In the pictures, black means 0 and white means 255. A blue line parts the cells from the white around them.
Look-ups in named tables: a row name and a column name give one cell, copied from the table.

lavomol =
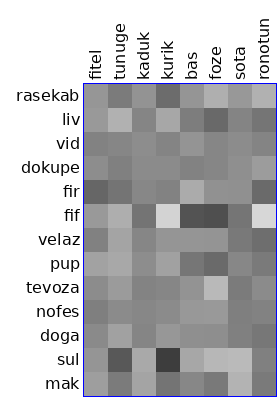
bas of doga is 143
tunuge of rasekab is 123
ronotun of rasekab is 177
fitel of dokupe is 141
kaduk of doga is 133
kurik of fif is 211
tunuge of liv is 177
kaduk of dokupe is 139
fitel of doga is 138
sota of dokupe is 143
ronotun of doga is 119
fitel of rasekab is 150

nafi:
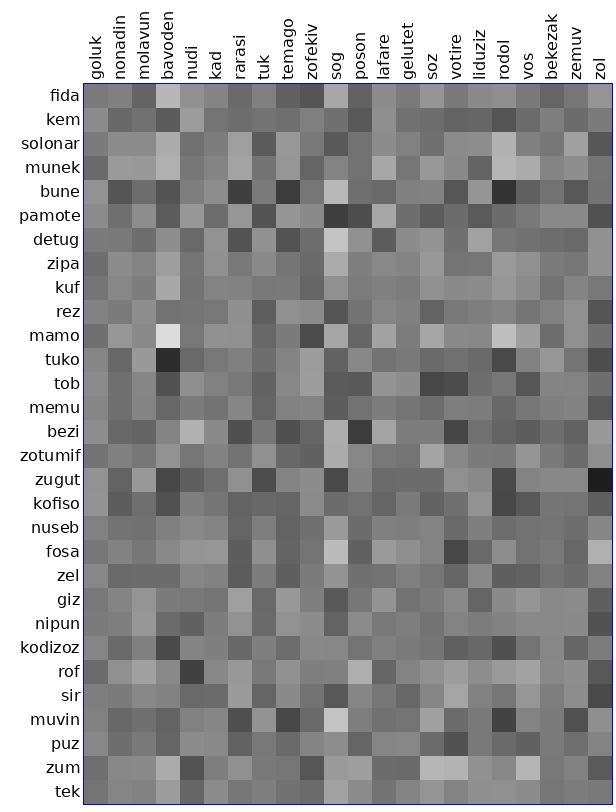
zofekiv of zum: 86
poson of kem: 88
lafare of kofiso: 101
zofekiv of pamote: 138
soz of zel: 118
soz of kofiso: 98

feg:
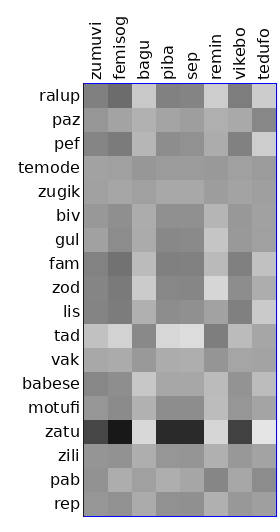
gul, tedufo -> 160
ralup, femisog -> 108
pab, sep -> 166
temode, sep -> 155
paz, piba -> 164
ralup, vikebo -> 125
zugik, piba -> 168

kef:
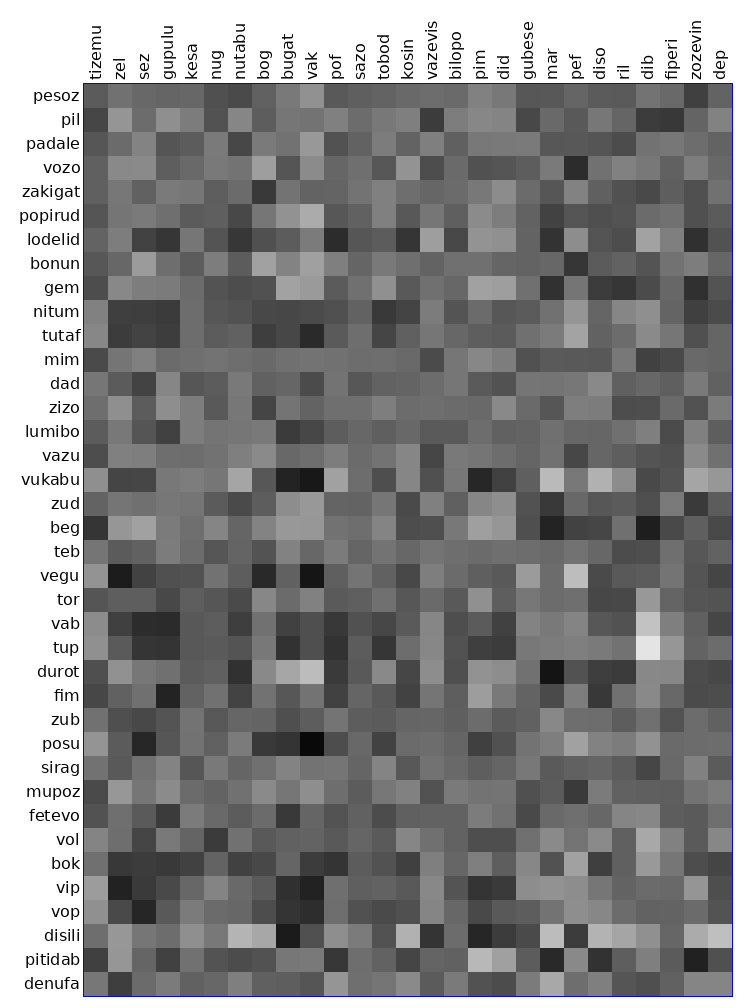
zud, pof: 100
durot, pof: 58
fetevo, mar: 105
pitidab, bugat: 119
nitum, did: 87
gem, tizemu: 77
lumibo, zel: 120
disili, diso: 179
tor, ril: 72
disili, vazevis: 52
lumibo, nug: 116
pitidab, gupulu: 65
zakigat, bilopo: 107
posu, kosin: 107

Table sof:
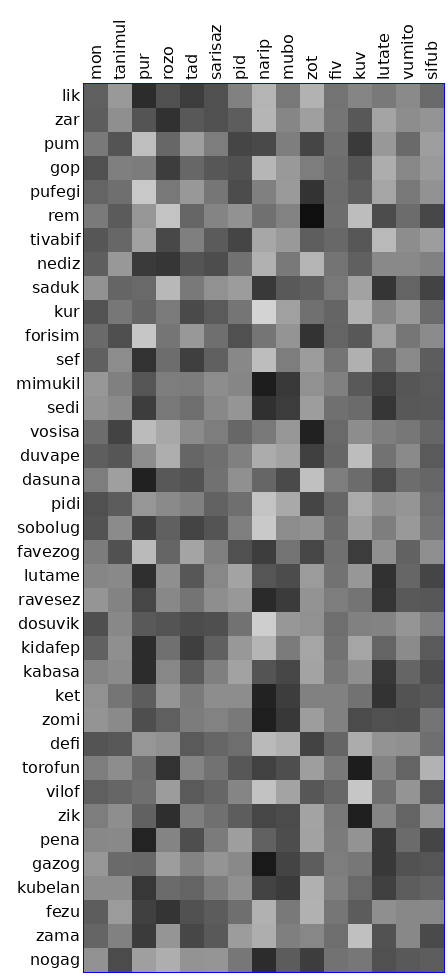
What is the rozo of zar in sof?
49
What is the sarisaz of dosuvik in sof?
79
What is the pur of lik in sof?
44
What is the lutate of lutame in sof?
49
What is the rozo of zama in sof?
149
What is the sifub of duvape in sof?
90
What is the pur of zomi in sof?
78
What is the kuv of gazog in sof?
119
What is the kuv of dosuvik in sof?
129
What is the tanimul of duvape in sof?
86
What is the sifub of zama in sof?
74
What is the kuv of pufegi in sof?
94
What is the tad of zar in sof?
88
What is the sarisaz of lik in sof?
80
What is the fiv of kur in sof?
101
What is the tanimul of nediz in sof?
152
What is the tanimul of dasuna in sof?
159
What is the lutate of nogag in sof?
80
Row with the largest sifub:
torofun

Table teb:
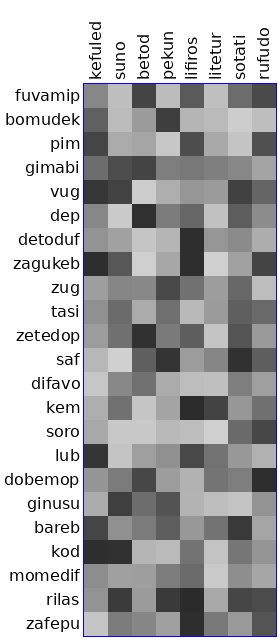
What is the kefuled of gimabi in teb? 109
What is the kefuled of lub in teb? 53
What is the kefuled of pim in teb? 69
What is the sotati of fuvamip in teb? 108
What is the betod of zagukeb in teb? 207
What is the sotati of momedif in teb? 142
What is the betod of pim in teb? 165
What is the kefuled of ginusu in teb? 172
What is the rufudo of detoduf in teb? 173
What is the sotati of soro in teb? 106
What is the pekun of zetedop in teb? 122
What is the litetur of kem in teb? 67
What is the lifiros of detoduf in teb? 45
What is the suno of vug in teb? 66

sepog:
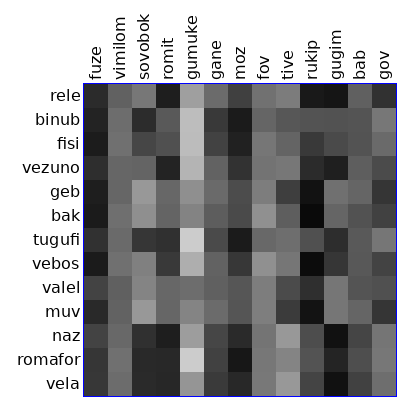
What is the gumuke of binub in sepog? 189
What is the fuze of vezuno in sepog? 46
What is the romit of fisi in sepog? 80
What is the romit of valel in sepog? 103
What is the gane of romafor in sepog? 65
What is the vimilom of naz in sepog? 104
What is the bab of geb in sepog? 101
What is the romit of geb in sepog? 103
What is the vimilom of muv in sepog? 98
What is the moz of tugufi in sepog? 27
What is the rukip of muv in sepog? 19
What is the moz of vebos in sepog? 55
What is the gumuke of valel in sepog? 109
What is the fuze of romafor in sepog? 54
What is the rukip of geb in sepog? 18

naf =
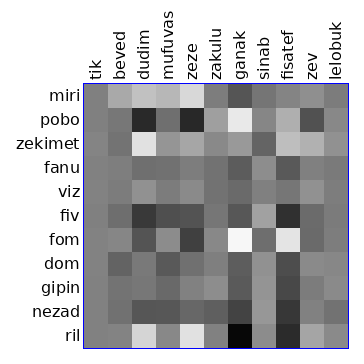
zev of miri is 143
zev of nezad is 129
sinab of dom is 145
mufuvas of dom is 89
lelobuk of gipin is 138
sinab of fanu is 141
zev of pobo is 81
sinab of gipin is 148
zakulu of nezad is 95
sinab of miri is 117
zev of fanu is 128
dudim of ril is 213
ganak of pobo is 233
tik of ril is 129
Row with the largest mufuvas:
miri

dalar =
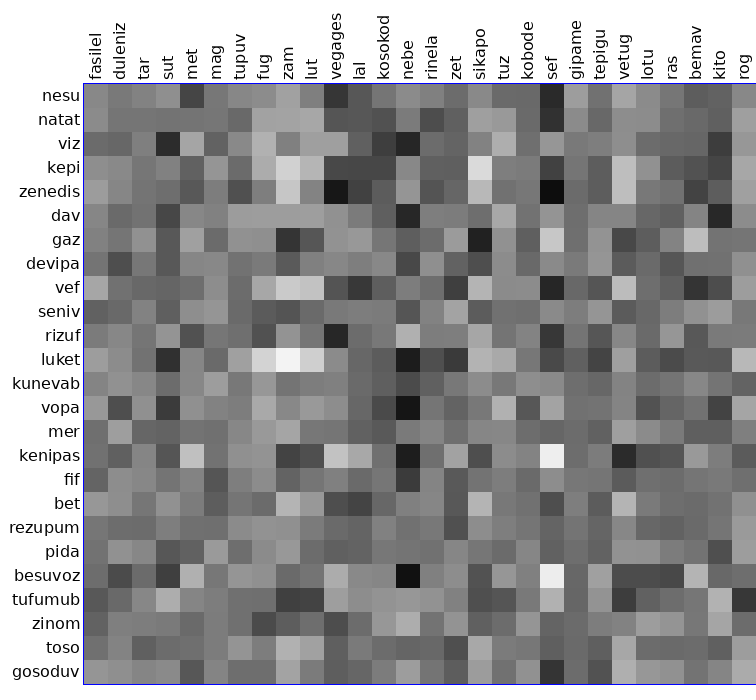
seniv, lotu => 104
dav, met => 135
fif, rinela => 132
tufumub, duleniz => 105
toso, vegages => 95
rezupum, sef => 100
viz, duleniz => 103
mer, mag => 112
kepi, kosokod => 71
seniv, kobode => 111
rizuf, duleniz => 135
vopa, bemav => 114
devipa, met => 134
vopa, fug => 169
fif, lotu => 111

